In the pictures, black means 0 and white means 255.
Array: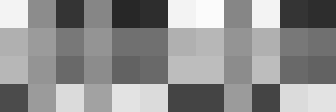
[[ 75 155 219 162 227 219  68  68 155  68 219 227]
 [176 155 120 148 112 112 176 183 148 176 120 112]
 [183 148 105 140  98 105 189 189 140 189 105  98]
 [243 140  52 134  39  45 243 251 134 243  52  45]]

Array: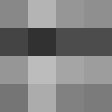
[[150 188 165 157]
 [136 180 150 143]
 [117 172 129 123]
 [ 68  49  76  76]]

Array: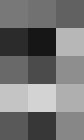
[[ 43  22 183]
 [196 211 175]
 [105  75 142]
 [ 89  55 135]
 [120 113  97]]

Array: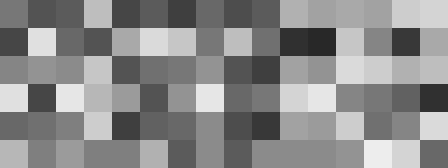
[[224  70 230 183 155  83 147 230 104 119 212 230 133 119  97  48]
 [183 127 155 127 127 177  91 139  91 139 139 139 147 237 212 104]
 [133 147 139 198  83 112 119 147  83  63 162 147 218 205 177 190]
 [104 112 127 205  63  97 104 139  77  56 162 155 205 112 133 218]
 [ 70 224 104  83 169 218 198 119 190 112  48  40 198 133  56 169]
 [119  83  91 190  70  91  63 104  77  91 177 162 169 162 205 212]]

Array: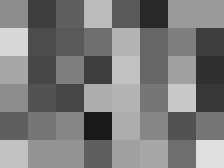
[[194 148 148  95 160 167 110 223]
 [ 95 118 134  25 173 134  82 118]
 [167  70 126  62 194 102 160  48]
 [140  62  95 187  89  40 154 154]
 [216  76  89 110 180 102 126  62]
 [140  82  70 173 180 118 201  55]]

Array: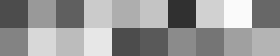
[[131 216 188 231  76  89 139 117 160 180]
 [ 76 153  95 203 174 196  48 209 250 103]]
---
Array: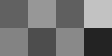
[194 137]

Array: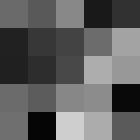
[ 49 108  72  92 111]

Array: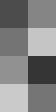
[133 116]

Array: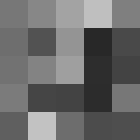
[127  40 159  69  95]

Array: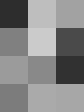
[162 203 155]

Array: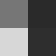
[ 42 215]

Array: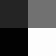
[113   2]

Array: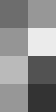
[151 149]

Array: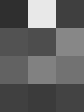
[63 77 98]
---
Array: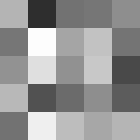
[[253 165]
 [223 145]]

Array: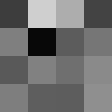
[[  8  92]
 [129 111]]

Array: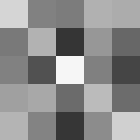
[[178  53]
 [ 81 246]]

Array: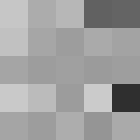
[[166 157]
 [157 160]]

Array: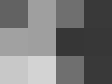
[[159  54]
 [211 111]]

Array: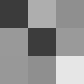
[[ 60 154]
 [143 230]]

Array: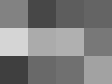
[[171 176]
 [105 112]]

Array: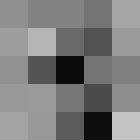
[[181 105]
 [ 84  10]]

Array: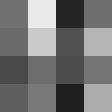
[[202  80]
 [109  77]]
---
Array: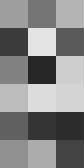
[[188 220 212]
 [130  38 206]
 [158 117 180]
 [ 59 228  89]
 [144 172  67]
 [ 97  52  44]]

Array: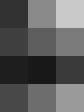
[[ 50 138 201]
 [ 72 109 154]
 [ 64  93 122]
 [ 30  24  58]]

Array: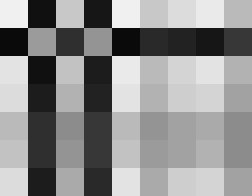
[[240  16 200  22 240 200 220 234 186]
 [227  16 194  28 234 186 212 227 178]
 [220  28 178  34 227 178 206 212 162]
 [220  28 170  41 227 170 206 212 162]
 [194  47 148  55 194 155 162 178 140]
 [186  47 140  55 186 148 162 170 140]
 [ 10 155  47 148  10  41  34  22  55]]

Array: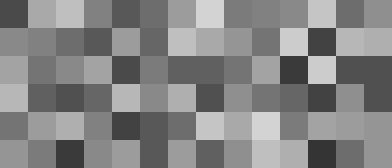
[[ 74 169 191 129  88 109 156 211 123 129 137 197 109 143]
 [116 156 175 129  66  88 109 197 169 211 123 163 156 149]
 [163 116 137 163  74 123  96  96 116 163  58 204  80  80]
 [137 129 109  88 156 102 191 169 149 116 204  66 183 175]
 [183  96  80 102 183 137 175  80 143 116 102  66 143  80]
 [149 123  58 137 156  88 156  96 143 191 175  52 109 149]]

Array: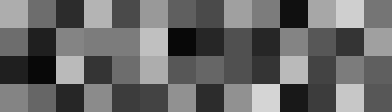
[[ 31   8 186  52 109 173  87 102  80  52 186  67 124  95]
 [109  31 132 124 124 192   8  38  80  38 132  87  52 160]
 [173 109  44 180  74 153  95  74 160 124  16 167 207 117]
 [132 102  38 139  60  67 145  44 145 213  24  60 199  87]]

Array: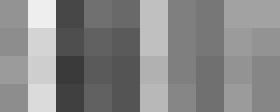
[[141 212  78  97  90 192 127 119 155 147]
 [147 238  71 112 105 192 127 119 162 162]
 [141 219  64  97  84 184 134 112 155 134]
 [155 206  58  90  84 177 127 112 147 134]]
